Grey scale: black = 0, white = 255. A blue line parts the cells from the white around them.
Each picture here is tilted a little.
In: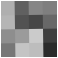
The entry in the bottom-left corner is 119
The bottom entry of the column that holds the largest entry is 189
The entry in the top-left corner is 175
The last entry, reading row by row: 43
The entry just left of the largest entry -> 155

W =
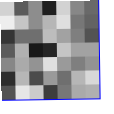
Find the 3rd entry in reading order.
141
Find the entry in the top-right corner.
105
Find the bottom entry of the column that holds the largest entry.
83
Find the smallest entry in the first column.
45
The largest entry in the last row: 230
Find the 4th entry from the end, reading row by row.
61
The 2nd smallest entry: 31
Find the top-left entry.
210
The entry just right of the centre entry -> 197
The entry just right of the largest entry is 197
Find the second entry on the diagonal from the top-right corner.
119
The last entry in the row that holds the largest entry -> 99
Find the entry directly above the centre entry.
189
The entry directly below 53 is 91
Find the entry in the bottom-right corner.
176

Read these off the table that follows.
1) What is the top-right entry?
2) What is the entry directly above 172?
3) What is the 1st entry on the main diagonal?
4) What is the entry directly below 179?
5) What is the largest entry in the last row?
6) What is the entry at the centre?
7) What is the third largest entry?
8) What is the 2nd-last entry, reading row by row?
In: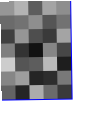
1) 142
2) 37
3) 150
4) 114
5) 172
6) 18
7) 179
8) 107

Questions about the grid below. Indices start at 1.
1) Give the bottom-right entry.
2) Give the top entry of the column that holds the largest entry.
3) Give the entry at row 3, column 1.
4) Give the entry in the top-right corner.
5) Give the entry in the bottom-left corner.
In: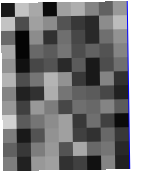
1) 33
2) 25
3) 104
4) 152
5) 125

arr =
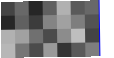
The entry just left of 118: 183
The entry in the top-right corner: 104
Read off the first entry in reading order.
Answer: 68
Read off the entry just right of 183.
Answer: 118
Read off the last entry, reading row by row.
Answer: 126
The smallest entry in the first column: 38
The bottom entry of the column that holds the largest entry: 90

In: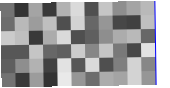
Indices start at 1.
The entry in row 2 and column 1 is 109
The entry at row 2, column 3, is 156
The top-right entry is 185
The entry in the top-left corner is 115
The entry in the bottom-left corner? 115
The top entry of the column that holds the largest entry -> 178
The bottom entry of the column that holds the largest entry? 233
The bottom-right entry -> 150
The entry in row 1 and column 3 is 164
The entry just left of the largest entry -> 51
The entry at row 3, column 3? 57
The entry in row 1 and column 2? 51
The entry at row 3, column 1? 203
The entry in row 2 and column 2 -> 185
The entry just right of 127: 211
